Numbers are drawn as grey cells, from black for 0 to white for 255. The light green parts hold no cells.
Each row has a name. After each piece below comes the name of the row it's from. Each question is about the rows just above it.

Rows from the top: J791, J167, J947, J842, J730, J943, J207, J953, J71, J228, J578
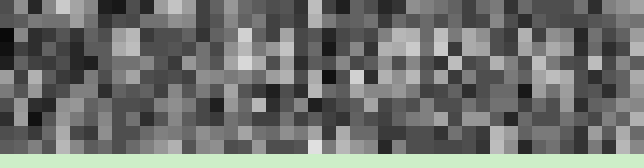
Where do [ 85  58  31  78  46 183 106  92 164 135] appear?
J207
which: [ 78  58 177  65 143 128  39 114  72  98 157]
J947
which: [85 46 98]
J207
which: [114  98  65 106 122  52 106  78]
J791

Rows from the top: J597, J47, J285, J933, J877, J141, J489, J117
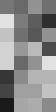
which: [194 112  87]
J285
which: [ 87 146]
J285
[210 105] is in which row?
J877
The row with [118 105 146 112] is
J597
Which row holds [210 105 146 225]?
J877
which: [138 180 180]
J141
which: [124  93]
J47

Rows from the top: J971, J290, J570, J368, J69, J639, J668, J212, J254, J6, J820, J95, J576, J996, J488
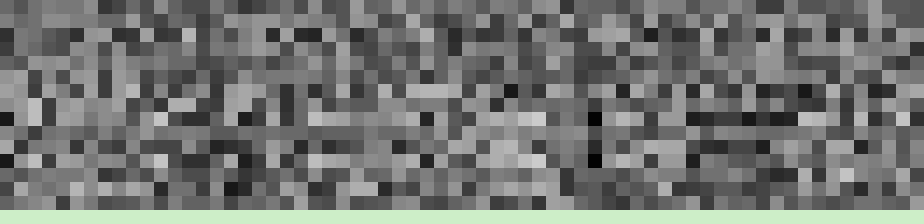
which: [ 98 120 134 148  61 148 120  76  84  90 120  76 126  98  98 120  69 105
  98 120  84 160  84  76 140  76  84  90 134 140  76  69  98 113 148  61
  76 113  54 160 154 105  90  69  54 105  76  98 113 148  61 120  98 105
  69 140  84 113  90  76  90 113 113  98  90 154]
J488
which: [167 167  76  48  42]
J820
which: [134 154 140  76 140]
J368
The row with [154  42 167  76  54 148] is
J668
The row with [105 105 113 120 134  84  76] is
J6
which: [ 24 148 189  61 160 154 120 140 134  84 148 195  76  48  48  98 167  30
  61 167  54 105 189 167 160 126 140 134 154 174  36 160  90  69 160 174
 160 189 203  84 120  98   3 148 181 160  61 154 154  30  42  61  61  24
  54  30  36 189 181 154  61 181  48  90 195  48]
J254

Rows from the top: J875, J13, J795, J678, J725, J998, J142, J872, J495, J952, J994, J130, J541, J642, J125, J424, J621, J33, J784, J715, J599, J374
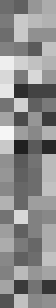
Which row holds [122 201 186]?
J13
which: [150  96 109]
J541

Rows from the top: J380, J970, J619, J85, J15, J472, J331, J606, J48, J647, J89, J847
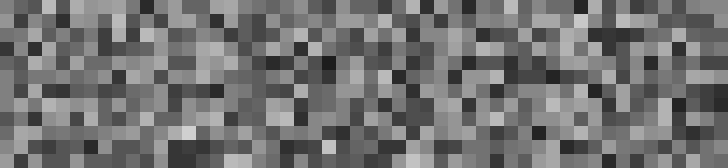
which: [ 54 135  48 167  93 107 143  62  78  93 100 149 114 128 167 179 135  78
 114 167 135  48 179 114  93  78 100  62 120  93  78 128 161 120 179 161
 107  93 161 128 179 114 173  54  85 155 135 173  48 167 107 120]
J85
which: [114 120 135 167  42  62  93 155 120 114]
J89

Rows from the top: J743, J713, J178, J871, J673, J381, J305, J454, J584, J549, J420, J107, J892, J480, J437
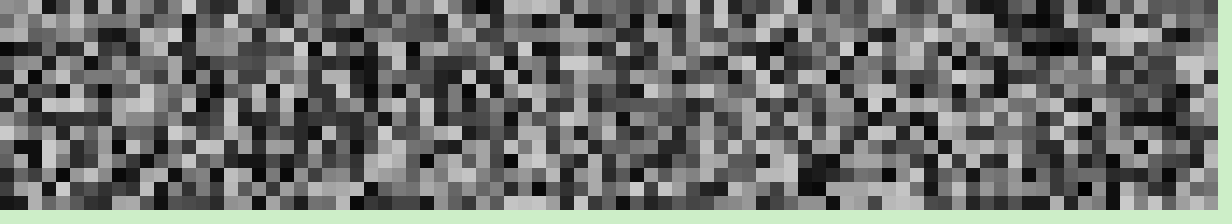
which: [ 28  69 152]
J673
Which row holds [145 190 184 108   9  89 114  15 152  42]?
J305
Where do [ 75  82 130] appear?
J549

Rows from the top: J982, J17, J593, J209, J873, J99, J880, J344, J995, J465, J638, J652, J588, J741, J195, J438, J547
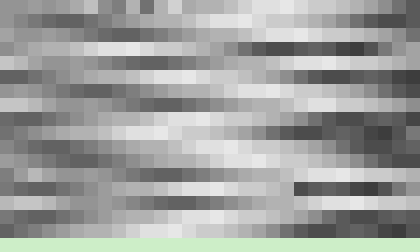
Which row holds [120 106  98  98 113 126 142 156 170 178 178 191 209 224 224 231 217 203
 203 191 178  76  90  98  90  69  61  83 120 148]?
J741
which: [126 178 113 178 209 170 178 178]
J982
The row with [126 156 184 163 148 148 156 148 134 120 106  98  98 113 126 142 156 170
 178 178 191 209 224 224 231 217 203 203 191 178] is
J588
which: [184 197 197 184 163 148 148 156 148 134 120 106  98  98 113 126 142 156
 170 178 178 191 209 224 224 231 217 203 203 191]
J195
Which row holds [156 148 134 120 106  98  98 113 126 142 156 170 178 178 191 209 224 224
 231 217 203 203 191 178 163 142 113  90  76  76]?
J652
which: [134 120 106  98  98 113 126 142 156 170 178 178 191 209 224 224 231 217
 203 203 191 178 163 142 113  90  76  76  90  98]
J638

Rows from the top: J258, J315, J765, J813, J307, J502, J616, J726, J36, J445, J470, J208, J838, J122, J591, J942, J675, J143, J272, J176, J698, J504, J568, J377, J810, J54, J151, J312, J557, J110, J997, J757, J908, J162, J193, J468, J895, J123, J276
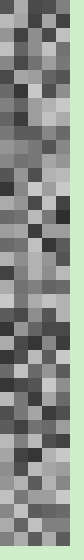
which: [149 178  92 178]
J193
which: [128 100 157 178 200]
J726
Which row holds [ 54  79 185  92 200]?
J54

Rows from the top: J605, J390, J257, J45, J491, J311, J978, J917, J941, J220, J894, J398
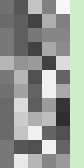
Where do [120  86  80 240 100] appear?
J894
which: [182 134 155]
J398
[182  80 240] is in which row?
J311
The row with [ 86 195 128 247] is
J605

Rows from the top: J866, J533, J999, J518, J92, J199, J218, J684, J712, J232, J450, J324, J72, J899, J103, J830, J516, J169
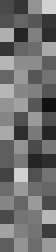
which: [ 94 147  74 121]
J450
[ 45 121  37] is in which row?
J232

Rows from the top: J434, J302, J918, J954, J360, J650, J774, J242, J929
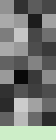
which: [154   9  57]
J650
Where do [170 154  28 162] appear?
J302
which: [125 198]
J918
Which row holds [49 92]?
J434

